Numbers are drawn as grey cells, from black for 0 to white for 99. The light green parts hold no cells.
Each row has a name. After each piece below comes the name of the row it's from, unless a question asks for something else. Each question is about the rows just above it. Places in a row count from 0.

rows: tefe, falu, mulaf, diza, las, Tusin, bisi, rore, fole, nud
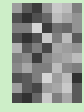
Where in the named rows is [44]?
mulaf, 4
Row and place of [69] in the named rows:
las, 0
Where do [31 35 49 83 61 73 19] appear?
rore
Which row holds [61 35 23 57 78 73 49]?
tefe

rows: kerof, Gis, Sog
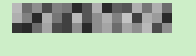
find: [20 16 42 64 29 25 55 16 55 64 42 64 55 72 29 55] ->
Sog
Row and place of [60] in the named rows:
Gis, 14
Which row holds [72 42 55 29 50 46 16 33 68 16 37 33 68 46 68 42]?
kerof
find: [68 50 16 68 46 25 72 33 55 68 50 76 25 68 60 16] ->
Gis
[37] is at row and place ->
kerof, 10
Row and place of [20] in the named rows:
Sog, 0

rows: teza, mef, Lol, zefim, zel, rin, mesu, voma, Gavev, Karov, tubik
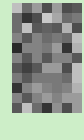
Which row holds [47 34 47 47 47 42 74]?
voma
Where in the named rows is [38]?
Lol, 3
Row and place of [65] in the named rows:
mef, 4
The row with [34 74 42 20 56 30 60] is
tubik
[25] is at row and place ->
mesu, 1
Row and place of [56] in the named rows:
tubik, 4

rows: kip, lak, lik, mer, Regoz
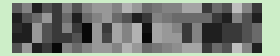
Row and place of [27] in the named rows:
mer, 9
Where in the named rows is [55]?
Regoz, 16
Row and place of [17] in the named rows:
lik, 0
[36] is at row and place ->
kip, 0

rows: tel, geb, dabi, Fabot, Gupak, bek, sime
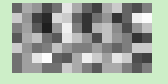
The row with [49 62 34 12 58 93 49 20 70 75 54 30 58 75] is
dabi
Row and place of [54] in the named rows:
dabi, 10
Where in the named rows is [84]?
geb, 4
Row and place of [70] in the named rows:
dabi, 8

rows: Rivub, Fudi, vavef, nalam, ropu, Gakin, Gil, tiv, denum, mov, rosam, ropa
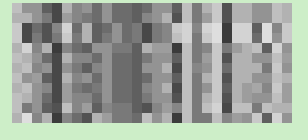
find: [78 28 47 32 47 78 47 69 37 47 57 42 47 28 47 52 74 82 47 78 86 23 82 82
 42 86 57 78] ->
nalam
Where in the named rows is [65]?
denum, 24

